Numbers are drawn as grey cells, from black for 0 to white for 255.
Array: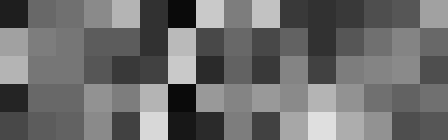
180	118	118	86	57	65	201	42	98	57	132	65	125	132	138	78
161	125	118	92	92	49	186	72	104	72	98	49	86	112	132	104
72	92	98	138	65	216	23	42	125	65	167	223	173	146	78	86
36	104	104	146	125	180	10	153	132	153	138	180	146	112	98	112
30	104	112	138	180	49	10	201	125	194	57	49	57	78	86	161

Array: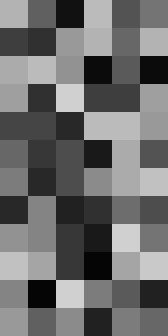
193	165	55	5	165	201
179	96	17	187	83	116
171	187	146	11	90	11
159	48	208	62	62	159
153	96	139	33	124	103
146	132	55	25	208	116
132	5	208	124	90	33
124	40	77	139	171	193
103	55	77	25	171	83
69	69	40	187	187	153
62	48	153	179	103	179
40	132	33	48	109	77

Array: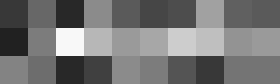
131	109	40	64	139	124	84	56	116	116
56	103	40	139	90	70	77	161	96	90
33	124	248	183	154	167	205	191	147	154

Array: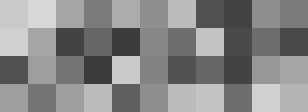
208	165	67	102	60	136	110	195	73	110	73
202	215	165	123	172	143	187	81	67	143	123
158	116	158	187	95	143	187	195	110	208	179
81	158	116	60	202	130	81	102	67	151	165

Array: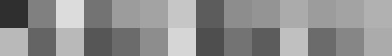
185	100	185	86	107	141	214	78	115	92	192	107	134	171
47	128	220	115	156	163	198	92	141	148	171	156	163	177

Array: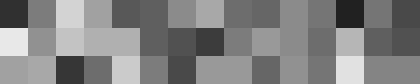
232	145	195	176	176	95	81	60	124	153	139	109	182	95	81
161	168	54	109	203	124	73	153	153	102	145	117	225	132	132
48	124	211	161	88	95	139	168	109	102	139	117	33	117	73

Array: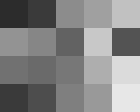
147	134	98	200	83
113	106	119	174	219
58	77	127	153	231
44	58	140	160	193

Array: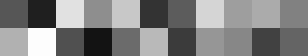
177	253	80	19	107	185	59	150	135	65	100
86	31	225	142	200	51	92	213	158	171	129

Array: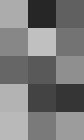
185	122	156
179	67	53
172	38	96
135	192	115
102	89	143
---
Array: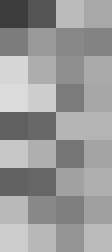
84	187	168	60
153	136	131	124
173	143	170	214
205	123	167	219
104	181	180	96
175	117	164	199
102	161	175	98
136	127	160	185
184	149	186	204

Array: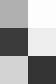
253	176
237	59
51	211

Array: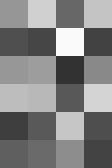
208	103	196	150
70	250	66	79
157	50	137	151
184	88	212	189
89	198	78	62
106	141	67	95

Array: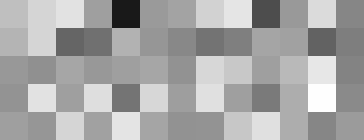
213	226	159	25	154	163	210	229	77	153	219	134	191
213	101	112	178	150	136	115	127	165	161	98	126	180
144	166	152	159	166	146	215	200	159	185	231	131	152
226	159	222	116	215	158	224	159	122	173	254	138	147
150	213	161	228	165	146	147	199	224	173	134	155	159

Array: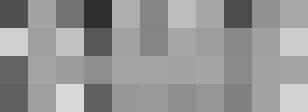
163	114	47	175	132	188	167	75	145	168	80
159	193	87	163	134	166	157	136	159	204	207
164	155	142	164	164	163	164	138	161	164	99
159	217	96	152	154	142	150	128	163	210	96

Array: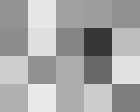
231	161	157	144	147
222	133	55	190	141
144	172	105	226	206
233	173	204	125	176
